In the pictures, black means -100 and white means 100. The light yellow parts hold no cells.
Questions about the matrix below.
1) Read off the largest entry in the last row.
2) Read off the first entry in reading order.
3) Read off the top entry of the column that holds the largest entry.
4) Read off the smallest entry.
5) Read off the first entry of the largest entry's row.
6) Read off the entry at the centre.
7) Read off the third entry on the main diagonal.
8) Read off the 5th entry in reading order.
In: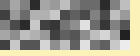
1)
85
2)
-8
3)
49
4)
-74
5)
-50
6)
-8
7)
-66
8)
30

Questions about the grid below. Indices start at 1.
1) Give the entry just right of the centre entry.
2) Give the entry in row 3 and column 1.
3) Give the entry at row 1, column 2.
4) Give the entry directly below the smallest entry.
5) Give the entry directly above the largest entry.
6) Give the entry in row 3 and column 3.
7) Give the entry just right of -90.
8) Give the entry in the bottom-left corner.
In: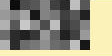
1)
49
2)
39
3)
-90
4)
3
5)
29
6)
57
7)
-40
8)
39

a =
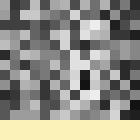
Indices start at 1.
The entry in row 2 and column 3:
57
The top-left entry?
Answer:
30
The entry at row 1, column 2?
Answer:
-58
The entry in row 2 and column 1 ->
22
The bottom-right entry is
-76
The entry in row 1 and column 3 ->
-40
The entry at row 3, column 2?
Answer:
-50
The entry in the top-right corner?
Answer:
-67
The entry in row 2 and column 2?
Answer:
-50

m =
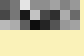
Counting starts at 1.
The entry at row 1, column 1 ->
-26
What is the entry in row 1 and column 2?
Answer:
-7
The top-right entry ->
19
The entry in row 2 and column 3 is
-81
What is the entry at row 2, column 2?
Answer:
-7
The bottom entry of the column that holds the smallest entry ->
-90
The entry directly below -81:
-26

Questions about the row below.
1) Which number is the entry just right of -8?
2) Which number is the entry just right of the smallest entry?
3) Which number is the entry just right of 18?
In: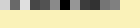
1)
0
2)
18
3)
-53

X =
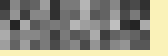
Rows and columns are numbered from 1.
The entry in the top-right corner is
-62
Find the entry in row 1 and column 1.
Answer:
-62
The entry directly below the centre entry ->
-32
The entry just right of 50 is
-62
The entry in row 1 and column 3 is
-32
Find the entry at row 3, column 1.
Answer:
16
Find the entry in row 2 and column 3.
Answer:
-52
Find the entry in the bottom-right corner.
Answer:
-32
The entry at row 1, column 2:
6
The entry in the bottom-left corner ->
24
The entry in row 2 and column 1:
-42
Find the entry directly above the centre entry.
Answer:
-22
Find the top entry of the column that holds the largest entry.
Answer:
6
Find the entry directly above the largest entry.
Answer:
24

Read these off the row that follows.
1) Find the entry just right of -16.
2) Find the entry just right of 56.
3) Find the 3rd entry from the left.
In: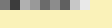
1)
10
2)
83
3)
38

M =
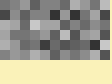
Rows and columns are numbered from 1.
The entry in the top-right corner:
47
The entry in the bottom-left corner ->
2
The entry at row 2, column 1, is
-44
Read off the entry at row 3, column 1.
37
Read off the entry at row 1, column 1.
-8
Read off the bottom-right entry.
-34
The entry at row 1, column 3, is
19
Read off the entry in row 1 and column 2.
2
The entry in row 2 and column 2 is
10

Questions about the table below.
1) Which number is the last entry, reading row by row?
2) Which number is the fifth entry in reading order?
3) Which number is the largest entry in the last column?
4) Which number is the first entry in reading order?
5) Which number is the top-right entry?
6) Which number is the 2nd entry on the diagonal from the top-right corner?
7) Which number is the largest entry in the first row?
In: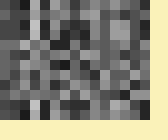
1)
-71
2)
-63
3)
14
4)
-37
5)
-63
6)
-37
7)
33

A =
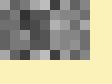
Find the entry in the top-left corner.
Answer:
31
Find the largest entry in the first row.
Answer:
48
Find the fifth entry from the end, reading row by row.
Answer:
48
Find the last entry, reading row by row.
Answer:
4
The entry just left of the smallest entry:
-5
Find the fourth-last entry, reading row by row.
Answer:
-51
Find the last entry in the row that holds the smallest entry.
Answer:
-13
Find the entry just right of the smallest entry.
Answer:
-33
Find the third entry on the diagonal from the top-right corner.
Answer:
23
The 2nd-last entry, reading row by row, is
-23
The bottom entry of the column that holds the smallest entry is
-51
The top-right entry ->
4
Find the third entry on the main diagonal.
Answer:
-51
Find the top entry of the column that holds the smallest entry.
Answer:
-5
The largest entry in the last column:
31
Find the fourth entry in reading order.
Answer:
31

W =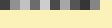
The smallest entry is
-58
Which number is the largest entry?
61
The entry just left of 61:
-15

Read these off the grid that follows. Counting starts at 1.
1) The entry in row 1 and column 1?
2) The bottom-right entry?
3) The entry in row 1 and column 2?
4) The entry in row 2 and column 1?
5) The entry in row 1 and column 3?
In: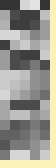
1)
-59
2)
59
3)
-59
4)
31
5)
68

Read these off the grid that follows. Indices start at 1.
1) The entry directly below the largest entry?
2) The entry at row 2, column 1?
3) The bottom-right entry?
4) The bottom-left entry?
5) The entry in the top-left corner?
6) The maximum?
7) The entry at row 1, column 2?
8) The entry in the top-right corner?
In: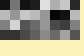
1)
18
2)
46
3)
-34
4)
-60
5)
-86
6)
76
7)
-8
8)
-68

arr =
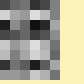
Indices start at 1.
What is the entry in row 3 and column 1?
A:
-77
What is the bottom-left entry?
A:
20
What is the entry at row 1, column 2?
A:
-19
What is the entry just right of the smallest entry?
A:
-69
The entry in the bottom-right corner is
-10
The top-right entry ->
0
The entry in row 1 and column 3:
-10
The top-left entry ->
-44
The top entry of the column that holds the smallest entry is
-61
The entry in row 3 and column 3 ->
-19

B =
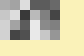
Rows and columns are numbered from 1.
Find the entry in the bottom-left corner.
65
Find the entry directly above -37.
-28
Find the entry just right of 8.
0
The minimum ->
-55
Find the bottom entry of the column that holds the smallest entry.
-37
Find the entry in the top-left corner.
36
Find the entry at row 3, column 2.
28
